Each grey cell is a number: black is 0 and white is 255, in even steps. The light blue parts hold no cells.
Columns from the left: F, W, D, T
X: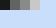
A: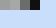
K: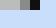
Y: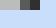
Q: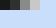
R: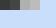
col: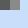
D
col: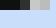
T
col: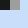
F
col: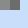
D

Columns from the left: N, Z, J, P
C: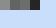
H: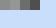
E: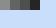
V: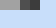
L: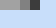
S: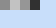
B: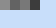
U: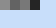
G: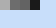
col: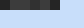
P
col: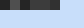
P

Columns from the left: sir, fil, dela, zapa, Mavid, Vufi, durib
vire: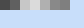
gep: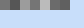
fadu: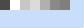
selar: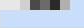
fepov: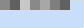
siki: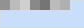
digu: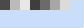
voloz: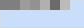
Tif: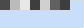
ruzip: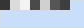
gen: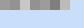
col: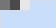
sir
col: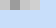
dela
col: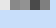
sir
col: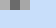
Mavid
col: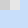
dela
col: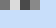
zapa
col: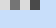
zapa

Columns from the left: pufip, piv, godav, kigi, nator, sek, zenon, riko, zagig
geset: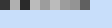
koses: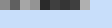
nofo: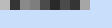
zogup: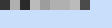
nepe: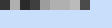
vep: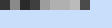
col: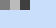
kigi
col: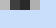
sek
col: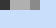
piv
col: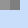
kigi

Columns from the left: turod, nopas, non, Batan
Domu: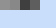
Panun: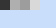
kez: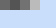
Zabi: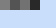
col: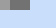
non
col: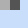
nopas
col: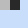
Batan

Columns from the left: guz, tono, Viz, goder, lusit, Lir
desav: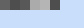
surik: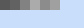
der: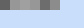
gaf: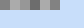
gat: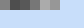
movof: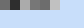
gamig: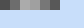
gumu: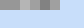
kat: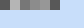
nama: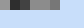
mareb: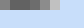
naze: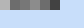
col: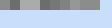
lusit
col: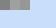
Viz
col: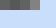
guz
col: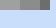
goder
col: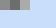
lusit
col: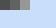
tono
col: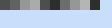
tono

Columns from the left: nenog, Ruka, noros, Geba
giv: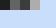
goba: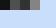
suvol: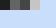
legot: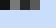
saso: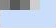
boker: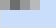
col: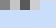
Geba
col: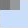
noros
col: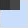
noros
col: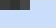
noros

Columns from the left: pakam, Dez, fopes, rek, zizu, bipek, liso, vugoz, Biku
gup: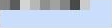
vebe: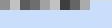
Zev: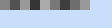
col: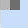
rek
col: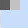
Dez
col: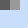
fopes
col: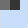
rek
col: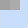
zizu
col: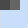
vugoz

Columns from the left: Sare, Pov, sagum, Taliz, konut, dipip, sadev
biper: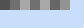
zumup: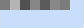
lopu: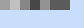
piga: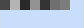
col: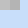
Pov
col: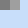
Sare
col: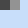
Taliz
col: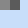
dipip

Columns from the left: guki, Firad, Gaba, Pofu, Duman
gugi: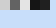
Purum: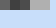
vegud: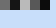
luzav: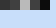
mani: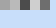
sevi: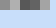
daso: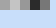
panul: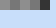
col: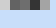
guki
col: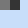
Duman
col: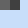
Firad

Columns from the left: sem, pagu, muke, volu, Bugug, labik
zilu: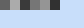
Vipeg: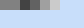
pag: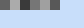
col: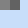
sem
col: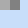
pagu
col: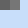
volu

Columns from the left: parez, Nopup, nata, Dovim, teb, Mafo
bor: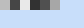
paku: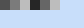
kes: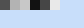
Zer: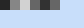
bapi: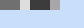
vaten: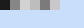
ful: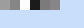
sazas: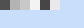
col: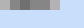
Nopup
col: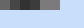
teb
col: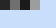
parez
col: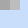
Mafo
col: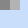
Nopup
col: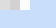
nata

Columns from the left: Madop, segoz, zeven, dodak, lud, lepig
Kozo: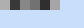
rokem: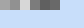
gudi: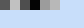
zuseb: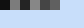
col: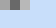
lepig
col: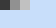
segoz
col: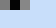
dodak

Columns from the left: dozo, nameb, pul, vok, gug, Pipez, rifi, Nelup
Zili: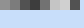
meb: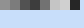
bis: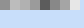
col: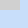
rifi
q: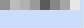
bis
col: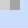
rifi

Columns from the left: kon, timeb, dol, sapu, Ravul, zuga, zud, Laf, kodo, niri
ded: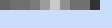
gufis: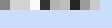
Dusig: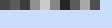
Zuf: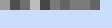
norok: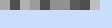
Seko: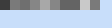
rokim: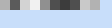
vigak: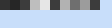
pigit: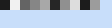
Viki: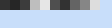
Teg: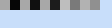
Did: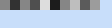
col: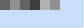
zud
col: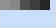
zuga
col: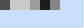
kodo
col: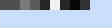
timeb
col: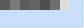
Laf
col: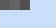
Laf
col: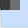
dol

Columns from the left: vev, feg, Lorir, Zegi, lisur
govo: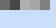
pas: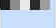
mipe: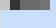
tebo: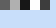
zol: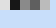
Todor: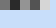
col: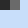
Zegi
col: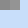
Lorir
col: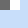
Zegi
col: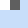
Zegi
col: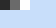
Zegi
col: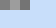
lisur
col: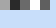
Zegi

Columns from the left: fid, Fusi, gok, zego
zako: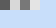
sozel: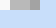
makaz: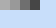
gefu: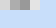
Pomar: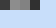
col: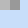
Fusi
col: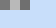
gok
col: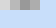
Fusi
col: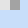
zego
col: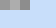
Fusi
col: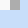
fid

